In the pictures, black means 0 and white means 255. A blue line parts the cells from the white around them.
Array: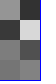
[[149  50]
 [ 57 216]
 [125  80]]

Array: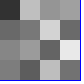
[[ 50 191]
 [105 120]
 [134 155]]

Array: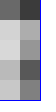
[[105  59]
 [211 173]
 [216 150]]

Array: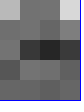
[[185 114]
 [111 114]
 [115  56]]

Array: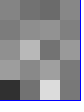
[[132 114]
 [124 142]
 [144 184]]

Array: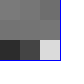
[[122 118]
 [115 116]
 [ 44  68]]

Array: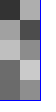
[[ 51 174]
 [161  76]
 [191 140]]

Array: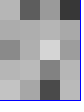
[[182  93]
 [172 174]
 [138 175]]
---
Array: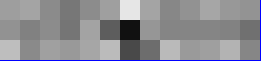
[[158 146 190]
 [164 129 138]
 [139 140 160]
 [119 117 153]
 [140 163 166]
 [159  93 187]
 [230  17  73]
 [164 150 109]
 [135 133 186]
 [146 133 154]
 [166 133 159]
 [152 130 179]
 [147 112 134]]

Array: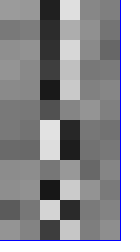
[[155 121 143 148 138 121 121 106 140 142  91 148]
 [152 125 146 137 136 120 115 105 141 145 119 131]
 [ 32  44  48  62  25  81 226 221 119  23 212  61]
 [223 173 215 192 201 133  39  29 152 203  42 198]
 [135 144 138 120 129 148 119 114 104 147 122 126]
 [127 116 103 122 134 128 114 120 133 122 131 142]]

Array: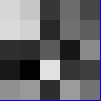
[[213 217  47  24 144]
 [197 209  44   2 153]
 [ 55  40  91 225  45]
 [108 112  23  52 155]
 [ 71  94 137  62 115]]

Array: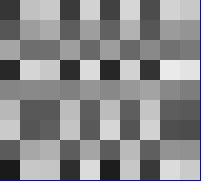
[[ 54  86 165  40 133 184 202  91  26]
 [193 157 110 213 137  88  85 167 199]
 [201 171 111 200 136  88  94 177 197]
 [ 58  93 158  44 128 188 196  93  46]
 [210 158 104 219 149  93  89 165 219]
 [ 65  97 157  38 136 188 214  92  29]
 [214 178 104 210 152  94  84 186 199]
 [ 76  86 137  51 163 196 210  95  57]
 [210 155 113 234 136  93  79 147 219]
 [200 148 121 227 125  89  76 145 202]]

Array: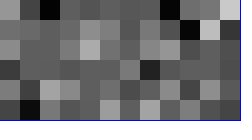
[[150 111 139  60 124  69]
 [ 68 105  94  94  64  12]
 [  3  94  94  93 163 120]
 [ 94 104 122  85 137  85]
 [ 84 141 171  94  94  93]
 [ 94 126 113  93 110 156]
 [ 87  85  94 121  76  94]
 [ 89 120 134  34  94 163]
 [  5  81 149  86 138  94]
 [110   6  78  94  69 125]
 [118 189  94  94 142  81]
 [201  54  79  77  89  69]]

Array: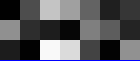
[[  1 144  28]
 [ 77  45   2]
 [196  29 249]
 [160   6 219]
 [ 99 127  67]
 [ 31  93   3]
 [ 54  36 145]]

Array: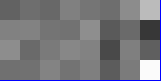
[[ 98 129 141 112]
 [110 130 106 113]
 [104 116 122 131]
 [128 114 135 115]
 [117 142 130 127]
 [110  90  73  92]
 [140 106 127 123]
 [187  55  95 251]]

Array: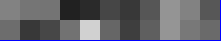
[[130 109]
 [117  56]
 [116  71]
 [ 33 114]
 [ 42 209]
 [ 70 102]
 [ 56  62]
 [ 86  95]
 [148 149]
 [130 120]
 [ 87 106]]
